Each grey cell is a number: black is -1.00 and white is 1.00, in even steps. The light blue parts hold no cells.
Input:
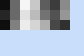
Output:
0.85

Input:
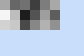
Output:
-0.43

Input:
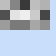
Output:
-0.04

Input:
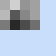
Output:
-0.40

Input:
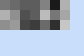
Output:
-0.45

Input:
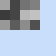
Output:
0.10

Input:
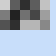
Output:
0.43

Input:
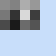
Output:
-0.16

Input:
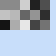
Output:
0.81
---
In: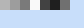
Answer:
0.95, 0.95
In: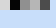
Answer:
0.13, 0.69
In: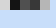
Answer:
-0.37, 0.68
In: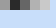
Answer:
-0.20, 0.58
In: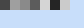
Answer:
-0.28, 0.67
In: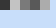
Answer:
-0.04, 0.53
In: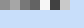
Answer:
-0.22, 0.93
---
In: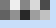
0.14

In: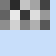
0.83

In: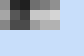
-0.32

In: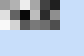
-0.22

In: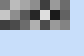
0.11

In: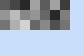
0.47

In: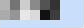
0.17
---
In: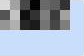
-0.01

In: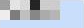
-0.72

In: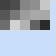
0.22

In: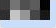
-0.37

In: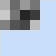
-0.08

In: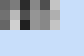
0.17
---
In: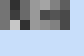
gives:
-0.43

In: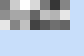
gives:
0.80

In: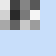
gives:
0.92

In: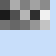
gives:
0.89

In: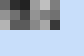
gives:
-0.11

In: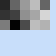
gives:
0.68

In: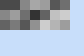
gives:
0.61

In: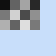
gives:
0.13

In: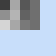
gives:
-0.13

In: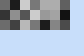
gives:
-0.86
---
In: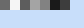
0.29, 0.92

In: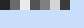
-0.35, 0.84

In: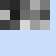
-0.15, 0.69

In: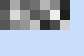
-0.32, 0.87

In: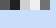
0.63, 0.87

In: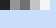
-0.11, 0.92

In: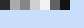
0.62, 0.89

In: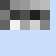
-0.39, 0.89
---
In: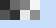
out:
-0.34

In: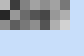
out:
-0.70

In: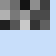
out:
0.39

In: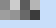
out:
0.24

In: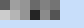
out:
0.60

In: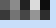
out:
-0.55

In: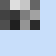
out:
-0.49

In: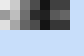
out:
0.21

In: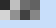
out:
0.66
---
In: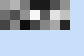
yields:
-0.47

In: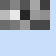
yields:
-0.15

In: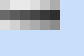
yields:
0.74

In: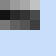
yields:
-0.06

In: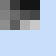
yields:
0.11

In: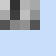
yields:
-0.34

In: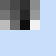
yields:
0.47

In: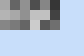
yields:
0.05
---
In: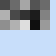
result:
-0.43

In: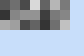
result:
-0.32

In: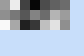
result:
0.22

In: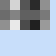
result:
-0.05

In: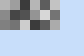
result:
0.43

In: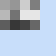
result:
0.28
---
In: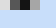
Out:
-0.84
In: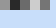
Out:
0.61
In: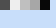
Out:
0.31
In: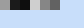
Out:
0.05
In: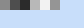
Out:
0.90
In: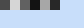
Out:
0.31
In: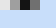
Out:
-0.84
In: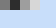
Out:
0.24
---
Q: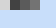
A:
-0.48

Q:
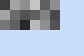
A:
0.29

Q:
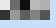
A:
-0.16

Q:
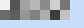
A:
-0.34

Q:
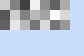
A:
0.01

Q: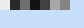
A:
-0.67

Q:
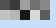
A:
-0.55

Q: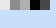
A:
0.09
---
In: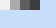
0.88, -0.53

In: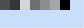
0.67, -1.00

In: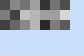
0.69, -0.69

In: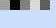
0.70, -0.96

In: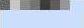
0.56, -0.53

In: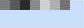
0.63, -0.66

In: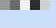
0.89, -0.65

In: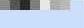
0.80, -0.68
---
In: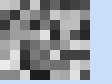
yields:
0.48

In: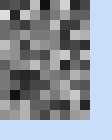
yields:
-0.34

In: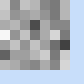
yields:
0.06

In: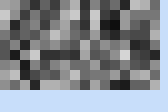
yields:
0.21

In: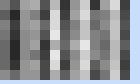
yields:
-0.35

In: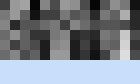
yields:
0.20
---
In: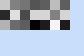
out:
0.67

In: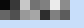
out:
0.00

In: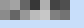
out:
0.38

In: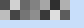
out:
0.30

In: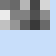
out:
0.01

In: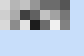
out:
0.52
